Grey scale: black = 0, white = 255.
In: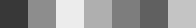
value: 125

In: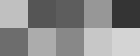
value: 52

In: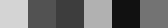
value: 17

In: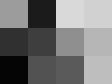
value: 48

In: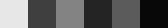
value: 91

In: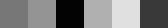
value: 224

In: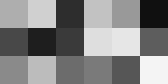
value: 153

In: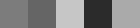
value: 170

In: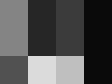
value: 132

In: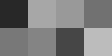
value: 120
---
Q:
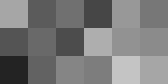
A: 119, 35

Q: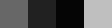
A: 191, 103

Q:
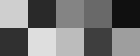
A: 16, 48

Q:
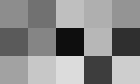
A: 148, 162

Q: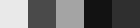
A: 47, 233

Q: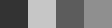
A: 143, 51

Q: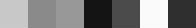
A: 47, 200

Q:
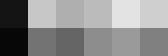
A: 207, 7
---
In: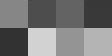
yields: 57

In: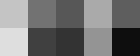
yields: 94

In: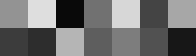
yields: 167

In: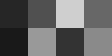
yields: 103

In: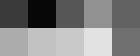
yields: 98

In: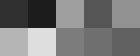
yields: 145
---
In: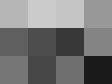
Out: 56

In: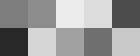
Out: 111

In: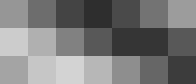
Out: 53

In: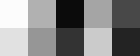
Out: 203

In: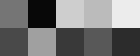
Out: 88

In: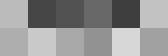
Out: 215

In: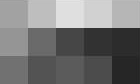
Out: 50

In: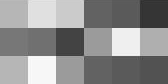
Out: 239

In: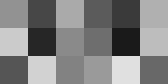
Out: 26

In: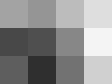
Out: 135
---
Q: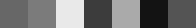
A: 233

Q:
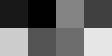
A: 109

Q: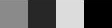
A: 220

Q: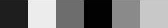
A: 109

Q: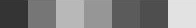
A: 184

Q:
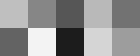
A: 28

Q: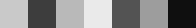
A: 185
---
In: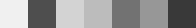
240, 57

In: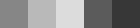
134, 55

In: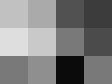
193, 121

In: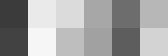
59, 211

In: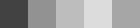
66, 166

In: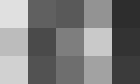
224, 59

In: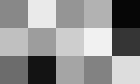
136, 221

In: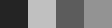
36, 147
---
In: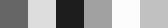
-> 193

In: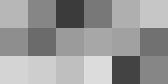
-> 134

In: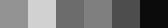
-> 11

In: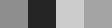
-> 164

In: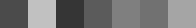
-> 165

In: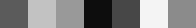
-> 139

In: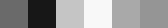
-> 149
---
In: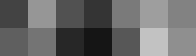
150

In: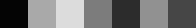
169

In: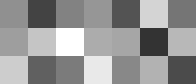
67

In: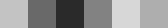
105

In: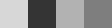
52

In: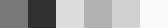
49

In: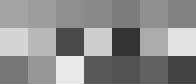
156

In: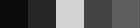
38
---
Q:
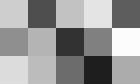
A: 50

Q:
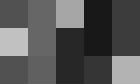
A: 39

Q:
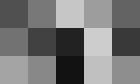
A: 34

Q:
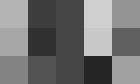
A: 69

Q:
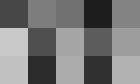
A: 165

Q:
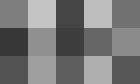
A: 62
